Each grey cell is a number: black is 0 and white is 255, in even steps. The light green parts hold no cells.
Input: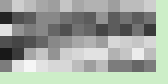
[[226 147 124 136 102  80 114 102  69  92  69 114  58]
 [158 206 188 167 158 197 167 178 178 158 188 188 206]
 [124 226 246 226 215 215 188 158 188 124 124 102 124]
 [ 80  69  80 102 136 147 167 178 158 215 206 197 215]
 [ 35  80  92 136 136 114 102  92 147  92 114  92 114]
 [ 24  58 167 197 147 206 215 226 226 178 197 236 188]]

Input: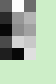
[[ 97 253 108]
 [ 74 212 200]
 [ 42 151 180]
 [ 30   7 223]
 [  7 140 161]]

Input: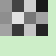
[[162  56 196  36]
 [151  67 206  25]
 [142 226 119 162]]

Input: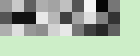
[[174 222 151 141 210 232 118  63  39  96]
 [151 201  96 174 163 192  84 244   6 118]
 [ 84  18  18 232 183  63 163 222 129  51]]

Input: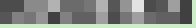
[[ 86 129 118 148  64 129  97  97 159  76 118 159 107  97  97  64]
 [ 76  76 138 138 178 107 107 118 178  86 148 227  76  86 159  64]]

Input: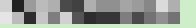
[[229 187  45 197 126 209  84  45  54  54 126  74 115 144 115]
 [209  34 155 187 175  74  65 175 144 144 165 155 135 218 175]]

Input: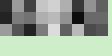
[[155  85  35 124 220  96 185  75  85]
 [ 46 155  65 197 209 175  56 146  96]
 [ 35 124 114 175 185 146  13 105 105]]
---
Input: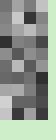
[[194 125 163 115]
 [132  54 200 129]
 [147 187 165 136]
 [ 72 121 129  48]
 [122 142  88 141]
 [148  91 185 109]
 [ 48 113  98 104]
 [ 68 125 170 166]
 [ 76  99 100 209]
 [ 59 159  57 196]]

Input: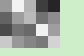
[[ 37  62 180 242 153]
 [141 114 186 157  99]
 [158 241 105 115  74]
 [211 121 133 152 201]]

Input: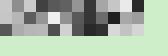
[[ 42 234 198 166  55 149  97  89  65 203 142 200]
 [157 168  31 108  54  89 145 238 150  93 182 198]
 [213 194 216  49  41  84 209  79 184 182 172  87]]

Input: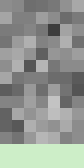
[[168 145 120 113 110 136 141]
 [122 108 140 158 128 128 165]
 [142 163  61 118 133 124 123]
 [112 176 138 130 176 155 116]
 [158 143 150  95 147 168 160]
 [139 139 119 181  86 177 142]
 [ 90 107 108 126 126 119 166]
 [ 84 115 157 110 153 105  93]
 [132 101 195 134 160 131 132]
 [151 177 190 164 147 167  98]
 [140 170 145 155 175  88  99]
 [141 130 172 182 152 115 130]]

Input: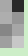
[[ 41 168]
 [149 174]
 [166 134]
 [199 159]]

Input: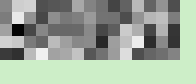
[[ 78 147 100 185  98  68 113 131 168  91  86  80 210 206 135]
 [125 191 182 147  77 114 115 154 127 120 142  71 146 233 124]
 [ 53 179  70 175 203  94  71 137 105 104 104 135  71   4 161]
 [ 51 138  44 236 192 158  40 139 136 159 187 101 122 200 209]
 [131 111 101  78 221 156 114  87 195 168 162 240 186  48  58]]

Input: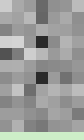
[[187 149 144 105 155 169 204]
 [143 170 154 102 184 162 169]
 [146 159 162 172 148 155 131]
 [161 180 139  42 151 212 209]
 [143 171 154 184 206 124  82]
 [151 141 138 134 156 175 174]
 [142 113 155  42 146 156 140]
 [188 167 180 163 110 195 160]
 [156 141 160 170 133 147 131]
 [123 158 165 137 145 157 157]
 [164 150 147 120 130 177 146]]
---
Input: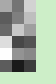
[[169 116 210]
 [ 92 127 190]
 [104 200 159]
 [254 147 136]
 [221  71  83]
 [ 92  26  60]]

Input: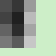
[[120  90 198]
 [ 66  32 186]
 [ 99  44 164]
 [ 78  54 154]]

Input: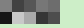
[[ 22 200 170  54  77]
 [128  66  86 119 109]]

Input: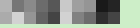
[[171 210 149  98  68 210 129 108  46  68]
 [180 118 138 108  87 201 159 149  25  36]]

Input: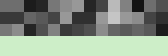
[[ 57  57 101  89  68 152  48  48 152 197 152 140  68  48]
 [119 140  37  80 129  57  68  80 140 101  89 101  89  28]
 [110 110  28  37 119 140 152  37  68 186 129  19 110  80]]

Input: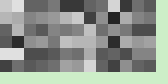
[[ 89  44 143 153 120 192 182 182 153  44 172 153 162]
 [182 172 132 143 153 182 202  65 143  35 172 132 120]
 [ 99 182 111  89 132 120 132 192 111 143 120  77  77]
 [202 224  99  99 120  56  56  99 111 213  56 111  89]
 [ 65 111  89  99 111 162 153 213  99  65 143  99  89]
 [224 224  77  77  89 120 111 172  89  99  77 132 132]]
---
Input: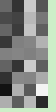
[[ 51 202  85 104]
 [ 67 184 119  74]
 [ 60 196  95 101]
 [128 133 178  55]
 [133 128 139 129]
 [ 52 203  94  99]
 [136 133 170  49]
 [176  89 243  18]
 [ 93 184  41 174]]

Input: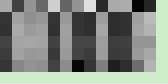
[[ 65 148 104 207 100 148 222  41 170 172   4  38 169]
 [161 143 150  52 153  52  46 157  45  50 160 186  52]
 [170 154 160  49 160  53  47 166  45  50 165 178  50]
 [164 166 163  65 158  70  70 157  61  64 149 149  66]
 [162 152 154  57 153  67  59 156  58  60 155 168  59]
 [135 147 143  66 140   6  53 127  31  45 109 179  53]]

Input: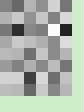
[[104 180 144 211 117 131]
 [200 147 198 130 216 177]
 [ 45 136 125 252  34 119]
 [201 190 175 139 220 168]
 [180 113 198 139 181 185]
 [130 176 136 188 117 154]
 [210  64 216 111 194 211]
 [184 103 201 135 182 188]]

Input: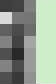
[[ 66 127  61]
 [120 117 217]
 [ 75 108  96]
 [ 66 164 130]
 [ 40 155  79]
 [ 75 155 130]
 [ 57 145  79]]

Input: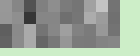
[[134  82 128 142 123 117 161 195 115 152]
 [143  54 134 134 111 118 172 156 112 151]
 [138 170 116 135 159 130 123 152 115  95]
 [139 170 102 120 150 123 122 131 134  99]]

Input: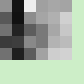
[[ 20 238 160 167 164 146]
 [ 17 141 165 176 208  88]
 [ 35  93 121 167 199 114]
 [ 62 137 121 179 187  59]
 [ 31  93 162 206 210 113]]
